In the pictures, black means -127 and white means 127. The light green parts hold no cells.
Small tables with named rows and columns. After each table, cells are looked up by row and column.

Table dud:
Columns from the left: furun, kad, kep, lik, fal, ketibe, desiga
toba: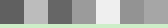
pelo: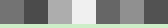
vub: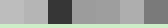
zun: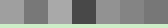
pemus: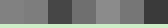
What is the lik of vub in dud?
28
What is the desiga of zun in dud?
-8
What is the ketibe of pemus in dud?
-9
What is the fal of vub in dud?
30
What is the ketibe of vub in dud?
46
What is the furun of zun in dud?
31
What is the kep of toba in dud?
-25
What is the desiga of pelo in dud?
-45
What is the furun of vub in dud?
61
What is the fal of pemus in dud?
11
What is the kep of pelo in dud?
45
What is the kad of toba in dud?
60
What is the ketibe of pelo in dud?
16
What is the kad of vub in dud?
53
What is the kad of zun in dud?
-7
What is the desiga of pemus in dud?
-69
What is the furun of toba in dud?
-31
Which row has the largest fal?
toba

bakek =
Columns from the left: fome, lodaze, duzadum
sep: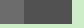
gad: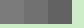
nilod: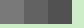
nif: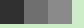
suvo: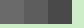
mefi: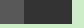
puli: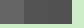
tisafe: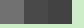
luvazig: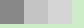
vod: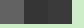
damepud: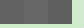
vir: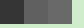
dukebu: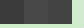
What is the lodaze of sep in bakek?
-47
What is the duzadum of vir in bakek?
-22
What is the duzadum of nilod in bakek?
-46
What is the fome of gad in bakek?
-3
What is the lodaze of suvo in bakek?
-35
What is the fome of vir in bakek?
-74
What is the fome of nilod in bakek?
-7
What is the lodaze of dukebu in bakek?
-55
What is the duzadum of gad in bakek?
-29
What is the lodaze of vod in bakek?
-73
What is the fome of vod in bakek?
-30
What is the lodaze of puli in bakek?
-45
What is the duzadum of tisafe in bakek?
-61
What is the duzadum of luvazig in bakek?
84

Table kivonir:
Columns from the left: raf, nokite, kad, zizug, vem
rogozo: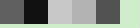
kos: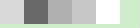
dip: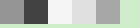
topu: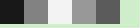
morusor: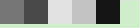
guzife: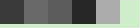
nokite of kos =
-22
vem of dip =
39
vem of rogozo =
-45
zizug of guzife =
-88
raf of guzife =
-69
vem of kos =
127
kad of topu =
115
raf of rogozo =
-31
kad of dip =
117
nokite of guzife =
-21
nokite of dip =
-61
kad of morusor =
97

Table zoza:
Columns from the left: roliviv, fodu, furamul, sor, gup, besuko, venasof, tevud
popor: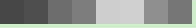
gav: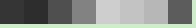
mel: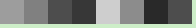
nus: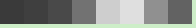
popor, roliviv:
-56
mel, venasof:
-86
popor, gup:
78
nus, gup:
78
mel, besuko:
12
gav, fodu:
-82
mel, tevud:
-50
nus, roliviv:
-69
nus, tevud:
-29
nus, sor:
-13
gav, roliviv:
-73
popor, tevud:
-9
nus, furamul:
-54
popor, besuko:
80
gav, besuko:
67
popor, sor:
-2
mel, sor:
-72
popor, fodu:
-50
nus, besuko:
95
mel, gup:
78
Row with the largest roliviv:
mel

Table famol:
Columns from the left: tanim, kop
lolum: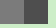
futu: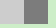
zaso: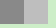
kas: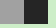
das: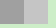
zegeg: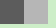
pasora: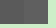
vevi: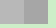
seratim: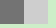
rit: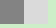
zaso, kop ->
62
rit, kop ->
90
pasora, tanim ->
-37
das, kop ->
69
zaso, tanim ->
9
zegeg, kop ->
54
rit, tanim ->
3
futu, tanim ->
77
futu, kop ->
-3
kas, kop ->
-90
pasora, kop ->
-32
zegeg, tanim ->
-35
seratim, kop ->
78
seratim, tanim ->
-12
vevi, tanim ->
56
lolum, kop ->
-49

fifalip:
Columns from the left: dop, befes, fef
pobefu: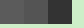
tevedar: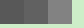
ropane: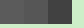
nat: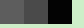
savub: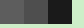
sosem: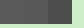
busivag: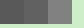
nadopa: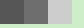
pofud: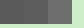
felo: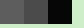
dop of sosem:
-37
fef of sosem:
-50
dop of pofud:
-37
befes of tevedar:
-30
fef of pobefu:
-76
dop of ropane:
-36
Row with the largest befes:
nadopa

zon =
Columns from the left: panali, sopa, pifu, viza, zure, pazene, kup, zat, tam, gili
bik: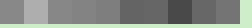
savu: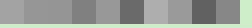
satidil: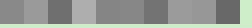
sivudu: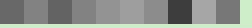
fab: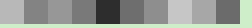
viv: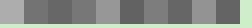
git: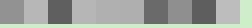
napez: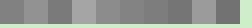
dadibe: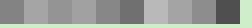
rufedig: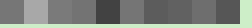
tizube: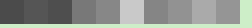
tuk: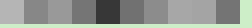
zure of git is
48
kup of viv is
-2
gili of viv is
-27
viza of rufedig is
-12
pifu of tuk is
25
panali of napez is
1
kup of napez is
-2
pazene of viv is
-29
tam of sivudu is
38
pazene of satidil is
7
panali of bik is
8
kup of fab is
14
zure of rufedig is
-61
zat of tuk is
39
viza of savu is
0
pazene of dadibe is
-15

